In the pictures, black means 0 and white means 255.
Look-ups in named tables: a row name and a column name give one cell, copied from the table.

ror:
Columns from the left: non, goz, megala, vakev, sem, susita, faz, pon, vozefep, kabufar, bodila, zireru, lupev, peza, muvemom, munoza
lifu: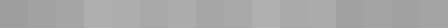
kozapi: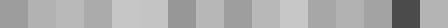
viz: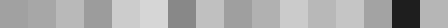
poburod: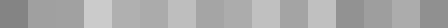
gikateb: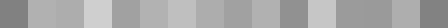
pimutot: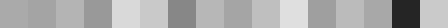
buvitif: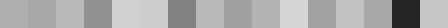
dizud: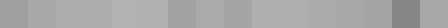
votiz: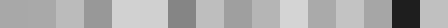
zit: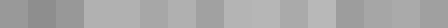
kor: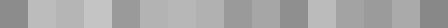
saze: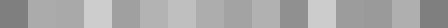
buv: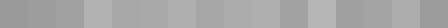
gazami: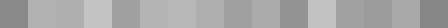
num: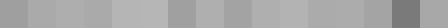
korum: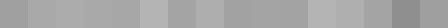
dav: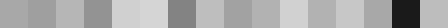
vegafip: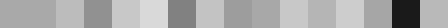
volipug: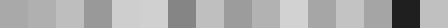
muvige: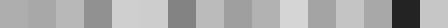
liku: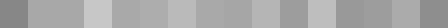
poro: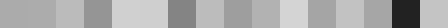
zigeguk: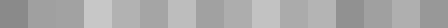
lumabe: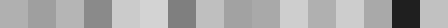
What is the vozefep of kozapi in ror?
158
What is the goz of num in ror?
170
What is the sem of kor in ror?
154
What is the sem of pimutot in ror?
217
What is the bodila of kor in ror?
143
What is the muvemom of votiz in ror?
30
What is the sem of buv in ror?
168
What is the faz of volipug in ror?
133
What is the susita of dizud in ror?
177
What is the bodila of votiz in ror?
212
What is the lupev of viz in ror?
197
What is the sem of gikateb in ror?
161
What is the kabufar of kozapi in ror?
184
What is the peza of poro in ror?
166
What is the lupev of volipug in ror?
195
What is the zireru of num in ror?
171

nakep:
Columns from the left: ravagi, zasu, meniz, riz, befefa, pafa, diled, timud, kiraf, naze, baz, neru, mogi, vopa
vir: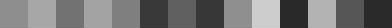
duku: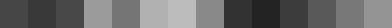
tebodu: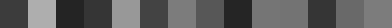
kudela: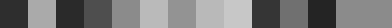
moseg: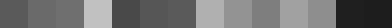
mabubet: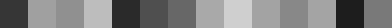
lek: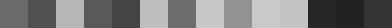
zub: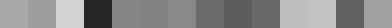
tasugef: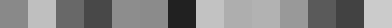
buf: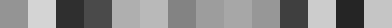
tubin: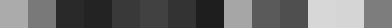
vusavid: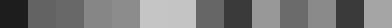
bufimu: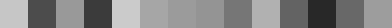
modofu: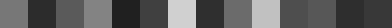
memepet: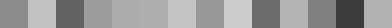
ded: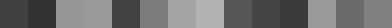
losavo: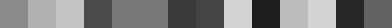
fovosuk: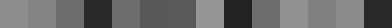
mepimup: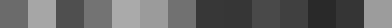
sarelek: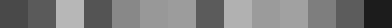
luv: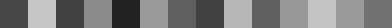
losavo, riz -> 75
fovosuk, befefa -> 109
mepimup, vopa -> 156
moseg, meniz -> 111
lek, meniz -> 182
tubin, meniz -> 41
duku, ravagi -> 70
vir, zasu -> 167
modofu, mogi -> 46
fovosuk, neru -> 127
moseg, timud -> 176

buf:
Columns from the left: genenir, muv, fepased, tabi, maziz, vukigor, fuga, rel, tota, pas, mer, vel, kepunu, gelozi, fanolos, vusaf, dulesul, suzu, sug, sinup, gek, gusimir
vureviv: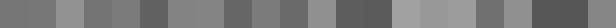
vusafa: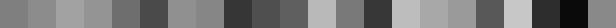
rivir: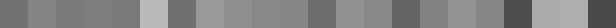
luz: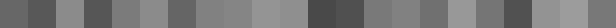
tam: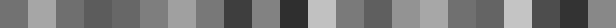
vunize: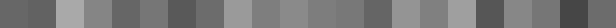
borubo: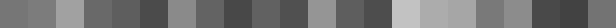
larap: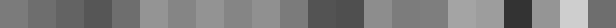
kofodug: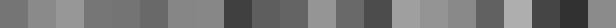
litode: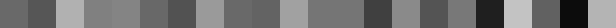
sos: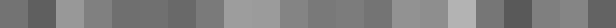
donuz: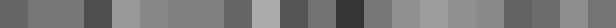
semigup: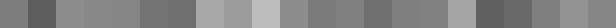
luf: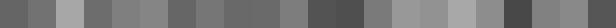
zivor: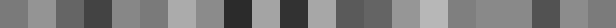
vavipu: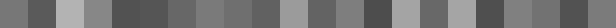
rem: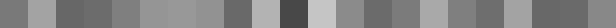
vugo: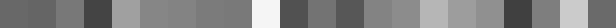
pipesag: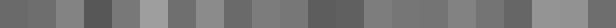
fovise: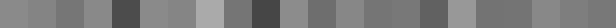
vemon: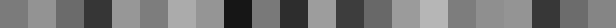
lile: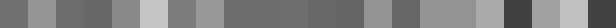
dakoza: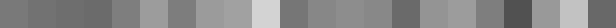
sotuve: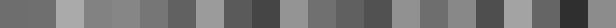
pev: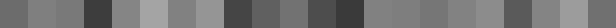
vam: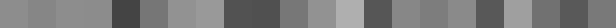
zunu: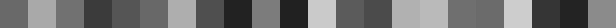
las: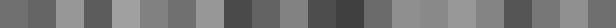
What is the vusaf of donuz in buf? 157
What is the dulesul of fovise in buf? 152
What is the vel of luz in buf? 73
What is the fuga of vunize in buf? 89
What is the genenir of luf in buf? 101
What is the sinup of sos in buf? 127
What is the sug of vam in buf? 159
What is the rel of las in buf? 151
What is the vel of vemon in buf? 157
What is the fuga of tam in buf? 160
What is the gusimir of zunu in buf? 139
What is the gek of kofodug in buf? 49
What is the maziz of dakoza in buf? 126
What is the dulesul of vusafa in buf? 154
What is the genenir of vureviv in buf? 118
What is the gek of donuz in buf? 142
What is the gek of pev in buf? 156
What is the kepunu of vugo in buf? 87
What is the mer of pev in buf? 114
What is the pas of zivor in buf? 164

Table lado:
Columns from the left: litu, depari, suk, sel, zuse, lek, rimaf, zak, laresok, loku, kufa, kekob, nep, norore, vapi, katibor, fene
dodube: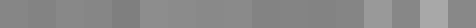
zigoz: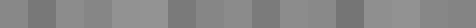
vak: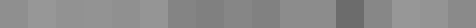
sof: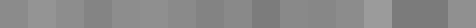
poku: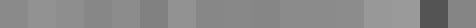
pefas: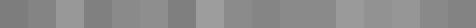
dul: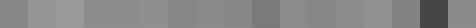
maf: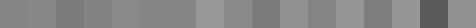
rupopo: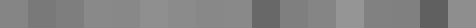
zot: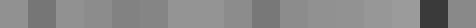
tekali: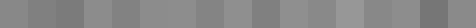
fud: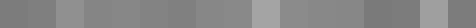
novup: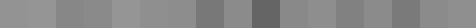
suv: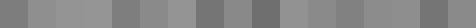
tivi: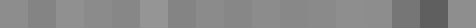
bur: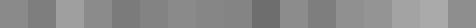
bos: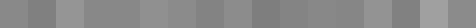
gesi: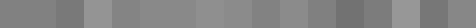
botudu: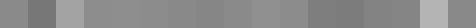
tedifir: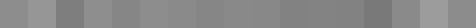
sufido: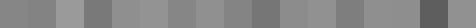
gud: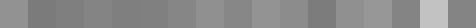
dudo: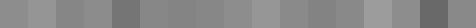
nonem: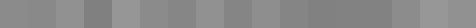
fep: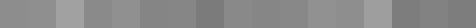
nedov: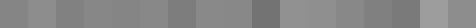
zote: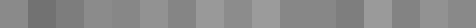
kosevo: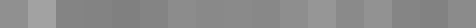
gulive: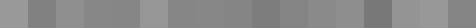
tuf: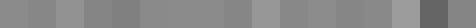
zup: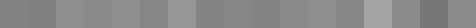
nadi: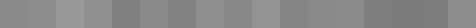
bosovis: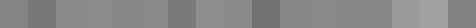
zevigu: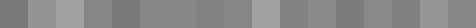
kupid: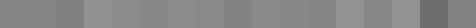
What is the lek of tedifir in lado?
141
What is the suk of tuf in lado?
146
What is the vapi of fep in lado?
125
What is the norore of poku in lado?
152
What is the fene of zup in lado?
140
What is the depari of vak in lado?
151
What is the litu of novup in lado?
147
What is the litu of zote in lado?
138
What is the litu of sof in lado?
139
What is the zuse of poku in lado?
140
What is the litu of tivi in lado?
141
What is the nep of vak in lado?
108

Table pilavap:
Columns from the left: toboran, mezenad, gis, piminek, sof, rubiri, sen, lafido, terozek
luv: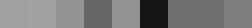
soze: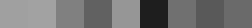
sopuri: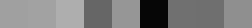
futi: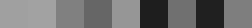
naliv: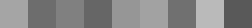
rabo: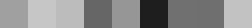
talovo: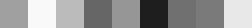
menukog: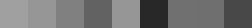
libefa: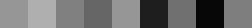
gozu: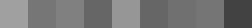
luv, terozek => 126
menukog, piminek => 98
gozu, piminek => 102
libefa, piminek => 102
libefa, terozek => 126
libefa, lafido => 7
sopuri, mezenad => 162
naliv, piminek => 102
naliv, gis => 128
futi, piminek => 102
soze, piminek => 97
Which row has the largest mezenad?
talovo

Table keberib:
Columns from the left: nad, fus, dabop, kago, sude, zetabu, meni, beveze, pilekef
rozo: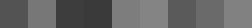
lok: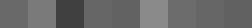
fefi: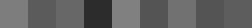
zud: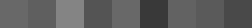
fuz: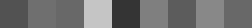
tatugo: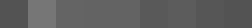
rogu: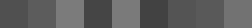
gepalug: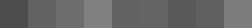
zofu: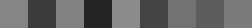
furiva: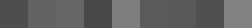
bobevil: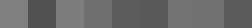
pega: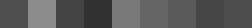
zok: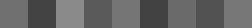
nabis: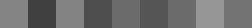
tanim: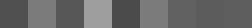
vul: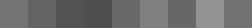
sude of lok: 98
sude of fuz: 52
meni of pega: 90
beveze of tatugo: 86
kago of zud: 84
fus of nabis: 64
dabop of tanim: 87
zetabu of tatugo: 89
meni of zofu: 114
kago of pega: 49
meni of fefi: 113
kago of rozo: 58
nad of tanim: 80
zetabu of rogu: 66
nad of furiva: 78

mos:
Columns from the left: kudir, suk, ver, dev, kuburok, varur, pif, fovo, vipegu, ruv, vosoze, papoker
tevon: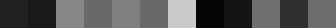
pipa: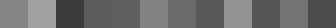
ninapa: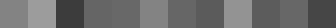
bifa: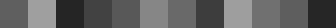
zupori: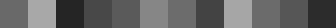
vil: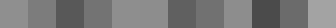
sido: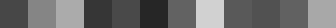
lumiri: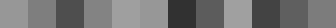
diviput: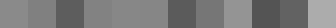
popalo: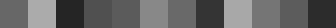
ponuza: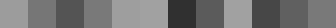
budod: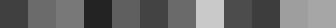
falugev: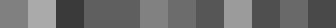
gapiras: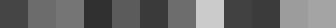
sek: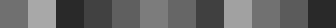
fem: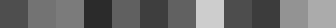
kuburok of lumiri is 159
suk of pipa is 161
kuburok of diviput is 135
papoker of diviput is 172
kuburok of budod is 95
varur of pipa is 131
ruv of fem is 60
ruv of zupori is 107
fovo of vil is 113
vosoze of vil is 107
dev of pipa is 92
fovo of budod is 201
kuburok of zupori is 90
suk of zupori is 168
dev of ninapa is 101
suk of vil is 124
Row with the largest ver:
sido

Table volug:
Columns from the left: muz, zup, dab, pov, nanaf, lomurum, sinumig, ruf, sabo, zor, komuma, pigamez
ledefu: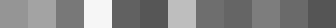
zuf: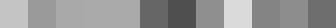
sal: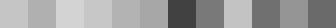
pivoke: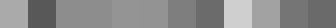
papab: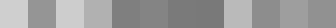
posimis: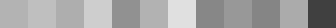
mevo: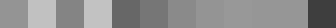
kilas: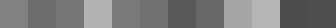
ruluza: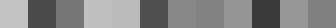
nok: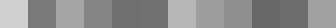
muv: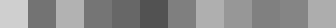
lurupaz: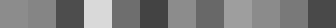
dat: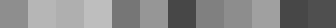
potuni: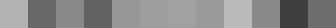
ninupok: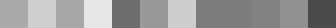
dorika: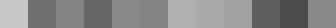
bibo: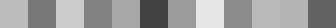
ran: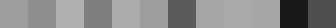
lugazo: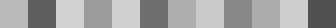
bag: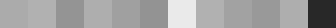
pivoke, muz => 170
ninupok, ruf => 124
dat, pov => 190
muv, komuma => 133
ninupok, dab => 168
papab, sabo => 186
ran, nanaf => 172
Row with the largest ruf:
bibo

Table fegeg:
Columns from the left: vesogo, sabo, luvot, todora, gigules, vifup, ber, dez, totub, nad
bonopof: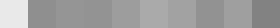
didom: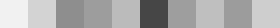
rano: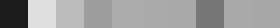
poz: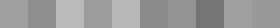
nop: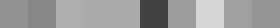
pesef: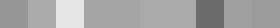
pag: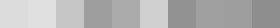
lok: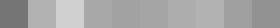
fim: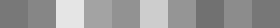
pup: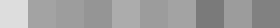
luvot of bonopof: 149
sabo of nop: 134
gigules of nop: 170
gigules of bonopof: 157
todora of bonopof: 147
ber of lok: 173
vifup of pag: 208
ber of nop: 156
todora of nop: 170
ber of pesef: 170
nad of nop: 149
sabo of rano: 223

